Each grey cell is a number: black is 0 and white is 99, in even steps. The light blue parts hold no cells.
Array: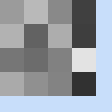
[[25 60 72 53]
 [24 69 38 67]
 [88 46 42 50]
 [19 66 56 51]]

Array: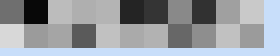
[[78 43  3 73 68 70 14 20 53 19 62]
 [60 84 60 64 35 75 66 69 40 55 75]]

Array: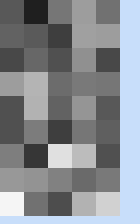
[[44 34 12 46 61]
 [61 38 35 24 62]
 [28 28 40 31 56]
 [46 61 70 42 47]
 [34 31 69 38 58]
 [37 31 48 24 46]
 [31 49 21 87 73]
 [47 59 57 50 41]
 [81 95 44 30 69]]

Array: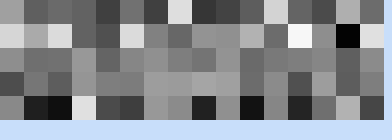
[[42 62 37 41 38 25 44 25 86 21 26 36 82 39 29 68]
 [87 83 66 85 38 31 85 50 40 57 56 69 42 96 55  1]
 [54 55 43 44 59 39 52 56 49 45 57 41 47 49 52 37]
 [49 30 46 36 58 49 48 61 60 64 62 42 54 31 61 36]
 [27 53 12  6 87 29 24 59 54 13 56  7 52 14 43 69]]

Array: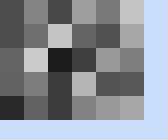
[[76 30 51 28 61 47]
 [65 30 43 76 39 31]
 [49 39 79 11 25 59]
 [34 38 48 23 70 32]
 [65 16 38 23 50 59]]

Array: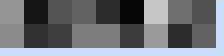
[[31 58  8 33 38 17  2 77 43]
 [38 54 19 24 48 48 23 60 17]]

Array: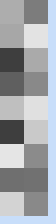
[[48 67]
 [88 65]
 [66 24]
 [53 37]
 [87 74]
 [78 24]
 [54 89]
 [44 43]
 [53 82]]

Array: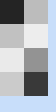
[[73 14]
 [92 75]
 [57 91]
 [22 79]]

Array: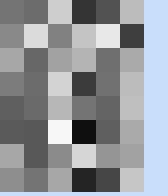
[[73 45 42 80 20 32]
 [24 53 85 50 76 90]
 [66 65 40 63 70 43]
 [73 48 42 82 23 44]
 [74 37 41 71 45 39]
 [66 35 34 96  6 37]
 [63 65 34 54 83 58]
 [77 55 45 65 14 27]]
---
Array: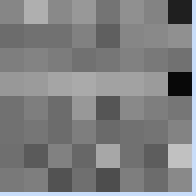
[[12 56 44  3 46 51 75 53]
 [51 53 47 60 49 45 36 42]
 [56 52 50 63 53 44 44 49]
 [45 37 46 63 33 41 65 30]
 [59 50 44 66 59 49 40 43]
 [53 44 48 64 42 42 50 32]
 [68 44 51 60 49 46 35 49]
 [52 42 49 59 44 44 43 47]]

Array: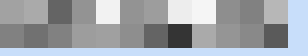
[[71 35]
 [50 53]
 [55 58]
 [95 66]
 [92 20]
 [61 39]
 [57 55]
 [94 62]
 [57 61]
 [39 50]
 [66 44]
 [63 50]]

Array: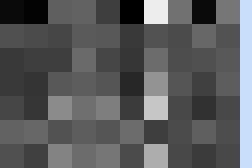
[[46 32 34 36 28 30 28]
 [ 4 40 31 25 19 37 23]
 [44 29 30 33 28 29 28]
 [92 32 42 57 77 24 67]
 [ 0 22 21 15 23 42 29]
 [24 34 27 33 49 33 46]
 [38 35 41 36 43 36 42]
 [37 27 24 34 54 32 51]
 [ 1 29 24 20 21 40 25]
 [ 4 31 22 22 27 38 31]]

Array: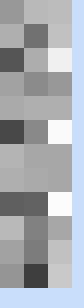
[[73 75 93 59 68 97 65 65 98 65 75 78]
 [72 44 67 54 68 53 65 66 38 50 48 24]
 [59 68 33 63 66 28 70 68 37 72 63 58]]

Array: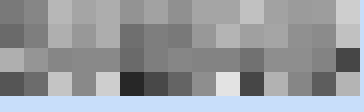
[[80 75 27 70]
 [61 54 51 36]
 [60 56 55 52]
 [63 64 55 69]
 [75 62 44 27]
 [64 70 51 88]
 [64 59 51 55]
 [56 47 52 39]
 [63 49 49 28]
 [57 43 41 15]
 [67 67 53 80]
 [64 59 53 53]
 [71 68 52 76]
 [52 49 58 42]
 [47 41 68 33]]

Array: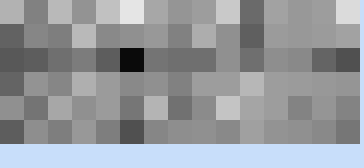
[[85 63 31 58 51 46]
 [61 60 39 59 58 53]
 [59 59 53 60 51 56]
 [63 60 55 61 61 57]
 [41 37 43 71 64 62]
 [78 56 56 61 76 53]
 [61 67 43 61 54 56]
 [58 50 43 50 44 55]
 [65 59 45 56 70 52]
 [89 56  4 53 46 31]
 [75 53 36 60 60 49]
 [57 72 48 68 56 59]
 [72 49 43 52 65 49]
 [50 52 36 57 45 55]
 [69 38 34 39 56 36]]

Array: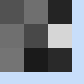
[[14 83 16]
 [43 28 10]
 [32 43 45]]

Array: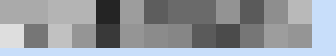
[[72 58]
 [55 61]
 [35 46]
 [57 29]
 [41 35]
 [41 52]
 [36 54]
 [61 58]
 [14 22]
 [70 58]
 [70 75]
 [66 46]
 [66 86]]
